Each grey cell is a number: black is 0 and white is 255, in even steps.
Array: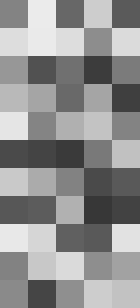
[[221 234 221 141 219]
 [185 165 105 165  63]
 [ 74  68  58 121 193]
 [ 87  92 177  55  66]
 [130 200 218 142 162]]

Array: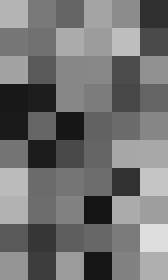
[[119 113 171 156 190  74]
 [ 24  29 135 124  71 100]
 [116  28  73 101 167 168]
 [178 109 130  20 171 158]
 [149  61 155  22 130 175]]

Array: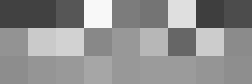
[[147 202 210 136 152 183 102 204 139]]

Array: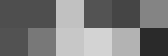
[[ 82 120 199 211 179  42]]

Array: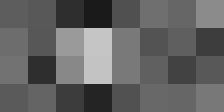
[[109  87 154 197 121  83  95  61]
 [ 90 100  60  36  81 104 102 120]]

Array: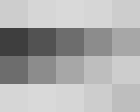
[[ 62  82 109 140 167]
 [214 217 214 205 190]]

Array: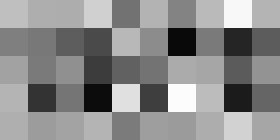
[[127 120  93  74 184 140   9 122  37  92]
 [180  51 117  12 224  62 252 188  27 101]]

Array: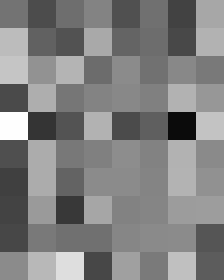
[[188  97  82 169 100 109  72 178]
 [ 74 174 118 131 136 128 178 151]
 [ 79 172 120 128 141 130 178 138]
 [ 67 154  56 166 130 133 156 157]
 [139 184 222  71 160 122 192  92]]

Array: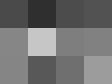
[[134 198 126 129]]
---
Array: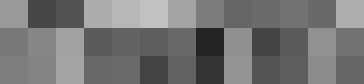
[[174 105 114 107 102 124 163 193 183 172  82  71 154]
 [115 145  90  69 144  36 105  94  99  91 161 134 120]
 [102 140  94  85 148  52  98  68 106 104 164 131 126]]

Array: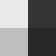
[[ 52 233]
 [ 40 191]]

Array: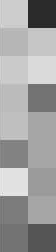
[[ 42 204]
 [197 183]
 [218 202]
 [115 187]
 [167 191]
 [167 131]
 [154 225]
 [167 123]
 [ 86 115]]

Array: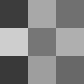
[[112 168  60]
 [175 118 206]
 [104 158  57]]

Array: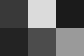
[[ 27 219  57]
 [154  76  35]]

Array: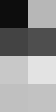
[[183  13]
 [ 78  67]
 [227 200]
 [194 192]]

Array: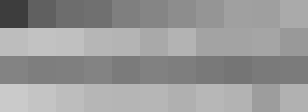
[[170 159 160 149 141 133 127 112 109  96  61]
 [153 165 163 163 179 169 180 182 192 194 189]
 [123 122 117 121 126 129 123 131 127 126 131]
 [177 157 179 183 176 182 181 182 189 196 202]]

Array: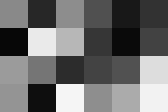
[[ 50  24  80 141  39 137]
 [ 66  10  54 183 234   7]
 [221  81  67  44 117 155]
 [242 171 142 245  14 148]]
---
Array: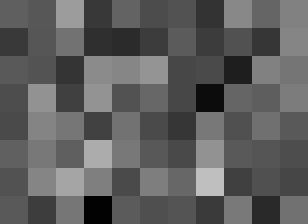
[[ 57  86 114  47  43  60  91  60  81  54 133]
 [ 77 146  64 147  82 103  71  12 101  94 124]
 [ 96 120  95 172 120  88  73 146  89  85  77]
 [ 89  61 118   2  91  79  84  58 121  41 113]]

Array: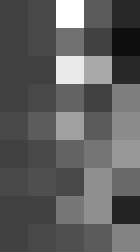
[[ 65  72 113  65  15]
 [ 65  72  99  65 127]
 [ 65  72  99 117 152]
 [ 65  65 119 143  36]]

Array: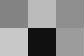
[[200  16 156]]

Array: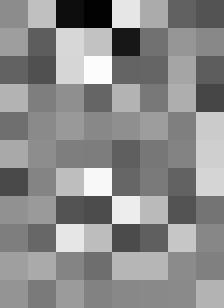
[[158  93 215 194  23 113 150 136]
 [179 126 143 101 179 120 174  70]
 [169 141 126 125  95 119 131 207]
 [145 154  83  76 237 186  83 116]
 [159 170 132 110 182 182 139 128]]

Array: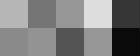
[[138 147  84 150  10]]

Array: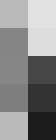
[[133 220]
 [126  51]]
